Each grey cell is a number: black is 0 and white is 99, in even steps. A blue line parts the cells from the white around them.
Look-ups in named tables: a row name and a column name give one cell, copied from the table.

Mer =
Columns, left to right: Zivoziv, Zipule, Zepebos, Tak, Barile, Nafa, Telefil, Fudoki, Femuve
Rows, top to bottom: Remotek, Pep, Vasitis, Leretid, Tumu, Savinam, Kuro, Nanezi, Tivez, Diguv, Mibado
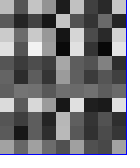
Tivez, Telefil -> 20
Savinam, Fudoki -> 33
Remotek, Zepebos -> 76
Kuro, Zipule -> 45
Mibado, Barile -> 31
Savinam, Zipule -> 17
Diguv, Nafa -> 34
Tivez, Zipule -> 24
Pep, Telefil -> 20
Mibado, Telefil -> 31
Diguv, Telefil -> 19
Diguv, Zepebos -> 36
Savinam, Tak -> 20

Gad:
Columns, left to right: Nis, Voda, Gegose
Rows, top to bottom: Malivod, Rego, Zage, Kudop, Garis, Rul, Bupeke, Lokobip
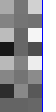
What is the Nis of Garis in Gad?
72
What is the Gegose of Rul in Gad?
54
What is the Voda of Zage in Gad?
40
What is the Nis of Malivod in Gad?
66
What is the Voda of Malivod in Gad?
46
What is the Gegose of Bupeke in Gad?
34
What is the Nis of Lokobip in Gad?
39
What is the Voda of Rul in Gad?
45
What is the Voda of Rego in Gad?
45
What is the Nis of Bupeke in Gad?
17
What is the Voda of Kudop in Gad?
40
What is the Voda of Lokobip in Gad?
39
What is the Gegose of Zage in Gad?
95
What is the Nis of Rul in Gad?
52
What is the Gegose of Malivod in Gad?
81
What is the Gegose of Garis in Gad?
92
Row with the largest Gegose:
Zage

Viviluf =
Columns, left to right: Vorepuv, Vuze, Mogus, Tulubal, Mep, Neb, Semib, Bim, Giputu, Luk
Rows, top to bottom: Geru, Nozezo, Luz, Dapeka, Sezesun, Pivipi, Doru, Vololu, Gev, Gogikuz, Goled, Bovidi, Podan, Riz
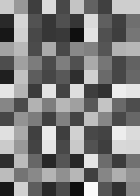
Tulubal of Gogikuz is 91
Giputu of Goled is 84
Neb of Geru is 76
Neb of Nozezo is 21
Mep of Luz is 22
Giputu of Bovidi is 23
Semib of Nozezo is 85
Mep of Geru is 28
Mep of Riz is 29
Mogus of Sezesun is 48
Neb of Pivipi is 18
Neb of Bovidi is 15
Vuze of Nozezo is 83
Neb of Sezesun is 31
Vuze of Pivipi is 75
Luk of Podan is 57
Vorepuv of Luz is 9
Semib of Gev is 74

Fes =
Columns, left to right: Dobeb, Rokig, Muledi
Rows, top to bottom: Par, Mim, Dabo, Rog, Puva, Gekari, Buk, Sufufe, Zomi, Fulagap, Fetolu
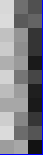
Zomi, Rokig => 52
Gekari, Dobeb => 82
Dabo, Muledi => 20
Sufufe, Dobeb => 65
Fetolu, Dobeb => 61
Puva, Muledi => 10
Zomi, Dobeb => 80
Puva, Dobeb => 68
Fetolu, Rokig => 65
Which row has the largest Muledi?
Mim

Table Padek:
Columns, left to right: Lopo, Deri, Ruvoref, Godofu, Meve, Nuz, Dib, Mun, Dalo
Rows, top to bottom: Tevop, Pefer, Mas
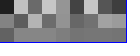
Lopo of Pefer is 51
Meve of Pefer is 57
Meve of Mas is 49
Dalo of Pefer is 60
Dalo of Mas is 45
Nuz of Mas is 45
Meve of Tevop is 58
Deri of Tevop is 75
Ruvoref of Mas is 52
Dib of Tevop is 77
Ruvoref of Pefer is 70
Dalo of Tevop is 24
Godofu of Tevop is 77
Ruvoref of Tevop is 41
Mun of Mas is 46
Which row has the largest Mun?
Pefer

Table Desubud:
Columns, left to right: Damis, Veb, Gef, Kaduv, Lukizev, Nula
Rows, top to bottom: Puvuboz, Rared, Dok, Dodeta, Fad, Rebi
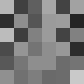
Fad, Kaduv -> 55
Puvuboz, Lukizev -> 26
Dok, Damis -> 73
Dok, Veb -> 24
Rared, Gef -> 33
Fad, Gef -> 55
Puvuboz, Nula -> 63
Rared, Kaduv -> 60
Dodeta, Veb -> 58
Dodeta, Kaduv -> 55
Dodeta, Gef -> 45
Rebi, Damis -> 56
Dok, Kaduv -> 60
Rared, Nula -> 14
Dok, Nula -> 50
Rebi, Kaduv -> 41
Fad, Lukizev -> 42
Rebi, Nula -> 78
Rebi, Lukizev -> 42

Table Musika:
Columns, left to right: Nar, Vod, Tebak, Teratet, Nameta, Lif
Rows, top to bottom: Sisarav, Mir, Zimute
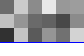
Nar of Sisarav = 42
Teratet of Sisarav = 90
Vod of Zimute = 76
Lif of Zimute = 82
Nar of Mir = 75
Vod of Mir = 58
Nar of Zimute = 19
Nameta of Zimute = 44
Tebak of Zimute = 35
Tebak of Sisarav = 54
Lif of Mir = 54
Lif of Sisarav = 61
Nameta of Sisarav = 59
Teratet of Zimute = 58
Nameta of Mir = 28
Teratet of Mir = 38
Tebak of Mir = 41
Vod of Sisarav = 79
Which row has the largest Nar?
Mir

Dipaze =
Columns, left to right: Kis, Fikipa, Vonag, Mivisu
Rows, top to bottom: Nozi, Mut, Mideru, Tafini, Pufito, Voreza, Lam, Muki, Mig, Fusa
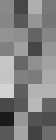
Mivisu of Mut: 46
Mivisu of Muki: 39
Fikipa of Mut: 34
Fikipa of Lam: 37
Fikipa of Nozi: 27
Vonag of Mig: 32
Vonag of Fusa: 26
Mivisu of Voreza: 66
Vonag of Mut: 58
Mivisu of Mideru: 52
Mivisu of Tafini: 58
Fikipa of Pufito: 40
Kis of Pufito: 77
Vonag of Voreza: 48
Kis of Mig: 10
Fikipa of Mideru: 55
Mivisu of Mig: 30
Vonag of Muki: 72

